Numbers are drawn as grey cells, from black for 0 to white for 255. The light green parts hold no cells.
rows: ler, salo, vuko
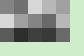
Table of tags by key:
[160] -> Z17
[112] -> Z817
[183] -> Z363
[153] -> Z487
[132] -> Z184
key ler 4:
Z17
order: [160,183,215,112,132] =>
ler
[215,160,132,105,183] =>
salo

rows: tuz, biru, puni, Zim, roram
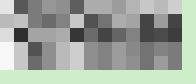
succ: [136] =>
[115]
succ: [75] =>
[61]
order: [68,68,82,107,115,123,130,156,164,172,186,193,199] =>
biru

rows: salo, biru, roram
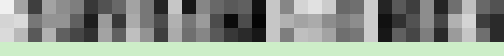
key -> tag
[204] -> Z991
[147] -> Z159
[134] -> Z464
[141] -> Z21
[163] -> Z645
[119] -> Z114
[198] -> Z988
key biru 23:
Z21
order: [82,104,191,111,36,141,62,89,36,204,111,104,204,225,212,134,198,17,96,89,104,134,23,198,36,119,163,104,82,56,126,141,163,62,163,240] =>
salo
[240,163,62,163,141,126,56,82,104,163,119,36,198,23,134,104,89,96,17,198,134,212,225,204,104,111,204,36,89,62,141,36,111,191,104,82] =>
salo
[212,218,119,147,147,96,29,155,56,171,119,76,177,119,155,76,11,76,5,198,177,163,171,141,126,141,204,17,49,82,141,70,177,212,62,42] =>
biru

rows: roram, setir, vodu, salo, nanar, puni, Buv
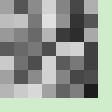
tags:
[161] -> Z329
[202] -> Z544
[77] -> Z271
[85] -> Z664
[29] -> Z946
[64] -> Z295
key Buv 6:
Z946
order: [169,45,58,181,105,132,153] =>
vodu
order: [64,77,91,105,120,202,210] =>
salo

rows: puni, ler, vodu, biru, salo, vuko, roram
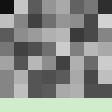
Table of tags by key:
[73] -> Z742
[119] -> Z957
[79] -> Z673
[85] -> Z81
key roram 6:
Z673
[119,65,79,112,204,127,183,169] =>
biru
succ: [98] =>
[119]
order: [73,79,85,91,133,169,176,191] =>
vuko
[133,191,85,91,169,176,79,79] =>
roram

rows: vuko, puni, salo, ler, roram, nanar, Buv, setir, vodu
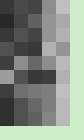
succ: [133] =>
[185]
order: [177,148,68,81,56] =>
salo
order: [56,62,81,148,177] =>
ler
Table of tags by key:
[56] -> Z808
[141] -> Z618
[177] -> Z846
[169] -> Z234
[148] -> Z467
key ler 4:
Z467
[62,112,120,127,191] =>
Buv

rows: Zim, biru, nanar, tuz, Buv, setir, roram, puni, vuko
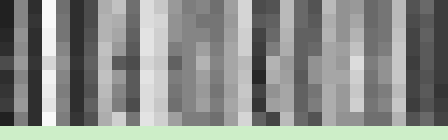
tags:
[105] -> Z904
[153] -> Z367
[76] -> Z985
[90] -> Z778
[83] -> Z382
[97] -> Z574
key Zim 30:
Z904
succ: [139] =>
[46]

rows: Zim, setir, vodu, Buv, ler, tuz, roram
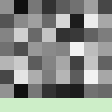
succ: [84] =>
[138]
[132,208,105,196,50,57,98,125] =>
vodu

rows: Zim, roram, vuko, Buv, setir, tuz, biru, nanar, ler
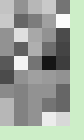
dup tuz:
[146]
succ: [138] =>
[130]
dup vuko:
[146]

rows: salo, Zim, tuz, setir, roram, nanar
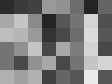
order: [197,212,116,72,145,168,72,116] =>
roram
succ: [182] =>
[153]
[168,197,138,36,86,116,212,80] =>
Zim
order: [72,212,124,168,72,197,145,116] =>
setir

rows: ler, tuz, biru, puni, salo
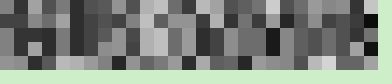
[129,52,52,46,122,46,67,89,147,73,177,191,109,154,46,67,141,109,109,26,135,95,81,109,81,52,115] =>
biru
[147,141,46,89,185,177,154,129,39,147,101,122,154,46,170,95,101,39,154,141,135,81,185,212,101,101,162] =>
salo
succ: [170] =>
[95]
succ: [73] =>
[177]
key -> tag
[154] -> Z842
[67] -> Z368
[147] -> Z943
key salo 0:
Z943

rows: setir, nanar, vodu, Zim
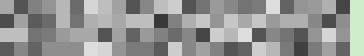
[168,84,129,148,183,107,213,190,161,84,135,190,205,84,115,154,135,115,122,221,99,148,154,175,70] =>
setir
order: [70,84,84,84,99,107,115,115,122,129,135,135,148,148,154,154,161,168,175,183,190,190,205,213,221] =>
setir

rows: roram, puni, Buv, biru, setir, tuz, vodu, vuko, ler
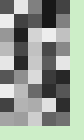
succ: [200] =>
[92]
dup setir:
[230]
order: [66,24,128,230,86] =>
roram

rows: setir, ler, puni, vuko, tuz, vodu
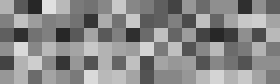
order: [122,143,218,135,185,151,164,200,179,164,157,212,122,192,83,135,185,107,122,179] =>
vuko
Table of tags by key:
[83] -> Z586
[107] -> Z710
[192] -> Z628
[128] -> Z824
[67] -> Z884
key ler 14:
Z628
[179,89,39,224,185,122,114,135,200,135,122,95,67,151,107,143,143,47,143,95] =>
setir
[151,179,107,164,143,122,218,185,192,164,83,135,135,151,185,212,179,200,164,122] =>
vodu
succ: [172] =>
[114]

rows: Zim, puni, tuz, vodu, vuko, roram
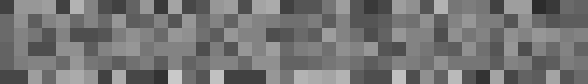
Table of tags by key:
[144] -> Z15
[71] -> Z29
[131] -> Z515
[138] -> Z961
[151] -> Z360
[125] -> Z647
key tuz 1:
Z515
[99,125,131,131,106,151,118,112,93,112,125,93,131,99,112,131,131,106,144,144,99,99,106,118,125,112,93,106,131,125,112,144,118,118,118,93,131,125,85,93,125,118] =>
vuko
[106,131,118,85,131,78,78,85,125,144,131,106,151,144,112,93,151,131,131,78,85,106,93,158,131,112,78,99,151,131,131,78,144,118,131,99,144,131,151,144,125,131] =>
tuz
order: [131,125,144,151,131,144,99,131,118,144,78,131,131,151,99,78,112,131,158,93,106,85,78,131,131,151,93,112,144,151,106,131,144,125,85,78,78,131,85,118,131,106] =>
tuz
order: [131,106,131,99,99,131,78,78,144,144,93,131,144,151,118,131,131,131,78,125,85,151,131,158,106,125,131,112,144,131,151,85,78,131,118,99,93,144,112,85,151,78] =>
vodu

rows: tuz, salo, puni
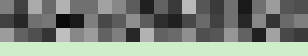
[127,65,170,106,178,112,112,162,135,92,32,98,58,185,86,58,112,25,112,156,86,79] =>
tuz
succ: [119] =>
[10]
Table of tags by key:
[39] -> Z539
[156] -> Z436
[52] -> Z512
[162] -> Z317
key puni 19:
Z317
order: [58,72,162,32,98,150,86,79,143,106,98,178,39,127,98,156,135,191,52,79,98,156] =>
puni

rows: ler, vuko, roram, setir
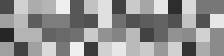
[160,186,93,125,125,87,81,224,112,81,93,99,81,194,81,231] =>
vuko
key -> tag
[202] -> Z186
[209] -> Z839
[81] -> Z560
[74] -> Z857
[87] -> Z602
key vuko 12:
Z560
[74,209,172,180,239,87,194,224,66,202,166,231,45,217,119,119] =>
ler

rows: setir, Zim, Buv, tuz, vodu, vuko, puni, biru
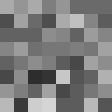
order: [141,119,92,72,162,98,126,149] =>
puni
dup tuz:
[119]
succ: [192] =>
[133]
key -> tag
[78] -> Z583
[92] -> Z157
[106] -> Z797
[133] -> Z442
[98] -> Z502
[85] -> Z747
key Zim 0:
Z583
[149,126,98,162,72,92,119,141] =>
puni
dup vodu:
[141]

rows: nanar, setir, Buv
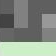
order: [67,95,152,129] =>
setir
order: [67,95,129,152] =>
setir
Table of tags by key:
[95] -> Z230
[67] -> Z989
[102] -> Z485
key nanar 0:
Z230
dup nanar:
[95]
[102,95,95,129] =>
Buv
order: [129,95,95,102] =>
Buv
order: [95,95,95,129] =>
nanar

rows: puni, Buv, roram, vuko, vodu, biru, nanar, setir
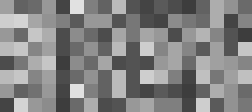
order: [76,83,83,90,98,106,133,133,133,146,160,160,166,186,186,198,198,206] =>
vuko
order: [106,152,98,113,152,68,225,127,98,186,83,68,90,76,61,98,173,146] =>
nanar
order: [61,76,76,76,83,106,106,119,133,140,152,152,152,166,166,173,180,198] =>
roram
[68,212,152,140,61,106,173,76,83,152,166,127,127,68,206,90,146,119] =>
setir
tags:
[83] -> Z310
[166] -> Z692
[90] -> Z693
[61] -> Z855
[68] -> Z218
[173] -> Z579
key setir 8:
Z310
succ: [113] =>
[152]
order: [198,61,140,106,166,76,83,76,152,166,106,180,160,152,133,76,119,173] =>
vodu

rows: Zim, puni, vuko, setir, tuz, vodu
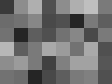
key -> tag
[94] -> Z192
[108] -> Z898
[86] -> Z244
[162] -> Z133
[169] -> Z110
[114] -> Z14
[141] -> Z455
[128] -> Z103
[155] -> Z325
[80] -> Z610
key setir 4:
Z325
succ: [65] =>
[128]
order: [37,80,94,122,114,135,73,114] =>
vuko
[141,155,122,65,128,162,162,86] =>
tuz
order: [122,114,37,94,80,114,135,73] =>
vuko
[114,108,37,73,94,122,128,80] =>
vodu

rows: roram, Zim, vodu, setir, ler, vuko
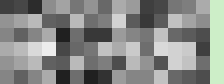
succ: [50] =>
[155]
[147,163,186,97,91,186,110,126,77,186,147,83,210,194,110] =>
ler
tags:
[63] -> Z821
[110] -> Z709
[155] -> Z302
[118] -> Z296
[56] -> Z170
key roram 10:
Z821

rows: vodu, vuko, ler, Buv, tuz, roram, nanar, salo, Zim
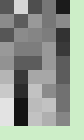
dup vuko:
[139]
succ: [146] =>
[92]
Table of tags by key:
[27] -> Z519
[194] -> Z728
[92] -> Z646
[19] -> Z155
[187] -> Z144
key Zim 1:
Z155
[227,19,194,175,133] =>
Zim
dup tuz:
[92]

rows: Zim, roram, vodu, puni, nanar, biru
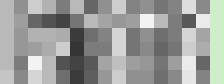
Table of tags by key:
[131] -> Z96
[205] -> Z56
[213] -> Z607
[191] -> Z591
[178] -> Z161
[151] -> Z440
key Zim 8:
Z56
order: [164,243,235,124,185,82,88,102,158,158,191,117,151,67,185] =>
nanar
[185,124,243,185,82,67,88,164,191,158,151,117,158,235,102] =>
nanar
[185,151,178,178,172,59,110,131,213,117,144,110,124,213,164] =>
vodu
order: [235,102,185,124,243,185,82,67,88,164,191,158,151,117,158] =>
nanar
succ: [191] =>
[158]

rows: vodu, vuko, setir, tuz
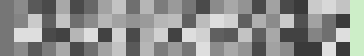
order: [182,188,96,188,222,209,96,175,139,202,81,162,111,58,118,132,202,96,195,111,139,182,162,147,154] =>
vuko
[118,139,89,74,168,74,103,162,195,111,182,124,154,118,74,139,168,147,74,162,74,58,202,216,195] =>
vodu
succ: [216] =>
[195]
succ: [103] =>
[162]

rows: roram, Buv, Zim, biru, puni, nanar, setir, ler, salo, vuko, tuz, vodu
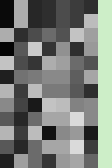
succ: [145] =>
[46]
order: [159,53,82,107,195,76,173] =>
puni
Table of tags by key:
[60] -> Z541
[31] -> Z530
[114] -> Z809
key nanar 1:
Z809
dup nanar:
[137]
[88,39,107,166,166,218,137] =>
salo

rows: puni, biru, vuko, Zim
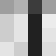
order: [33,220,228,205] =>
Zim
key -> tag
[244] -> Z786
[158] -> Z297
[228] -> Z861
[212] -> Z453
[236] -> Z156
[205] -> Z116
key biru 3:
Z156
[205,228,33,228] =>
vuko
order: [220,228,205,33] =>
Zim
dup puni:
[158]
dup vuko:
[228]
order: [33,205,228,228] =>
vuko

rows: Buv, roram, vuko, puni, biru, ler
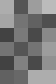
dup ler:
[173]
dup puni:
[116]
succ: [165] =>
[116]
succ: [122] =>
[73]

